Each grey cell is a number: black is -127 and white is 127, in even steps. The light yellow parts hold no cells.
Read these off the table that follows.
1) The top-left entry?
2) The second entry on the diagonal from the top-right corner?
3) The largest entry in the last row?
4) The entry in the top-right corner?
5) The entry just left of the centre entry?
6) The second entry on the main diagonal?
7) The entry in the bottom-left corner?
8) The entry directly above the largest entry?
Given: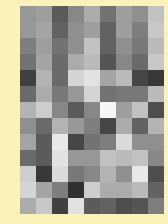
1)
23
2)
-1
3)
98
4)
65
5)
-36
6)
36
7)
43
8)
-13

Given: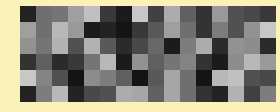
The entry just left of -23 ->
-54
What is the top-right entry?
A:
-70
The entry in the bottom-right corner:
-2
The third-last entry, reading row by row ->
50
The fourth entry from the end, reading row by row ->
-92
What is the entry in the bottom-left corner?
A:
-92
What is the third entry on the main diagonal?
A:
50
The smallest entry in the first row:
-100
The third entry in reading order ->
-10
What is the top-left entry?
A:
-92
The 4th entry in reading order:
31
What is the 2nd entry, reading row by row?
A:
-16
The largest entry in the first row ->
71
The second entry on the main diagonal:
-16
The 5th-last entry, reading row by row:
-76
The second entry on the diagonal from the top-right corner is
18
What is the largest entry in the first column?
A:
71

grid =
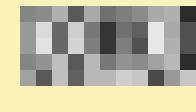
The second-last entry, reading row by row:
25
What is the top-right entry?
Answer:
-83
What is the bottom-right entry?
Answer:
70
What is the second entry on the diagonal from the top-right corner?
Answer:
41
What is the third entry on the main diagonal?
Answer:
-23
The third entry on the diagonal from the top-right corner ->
103
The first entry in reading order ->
5
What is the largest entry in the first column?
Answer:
33
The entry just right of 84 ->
-1
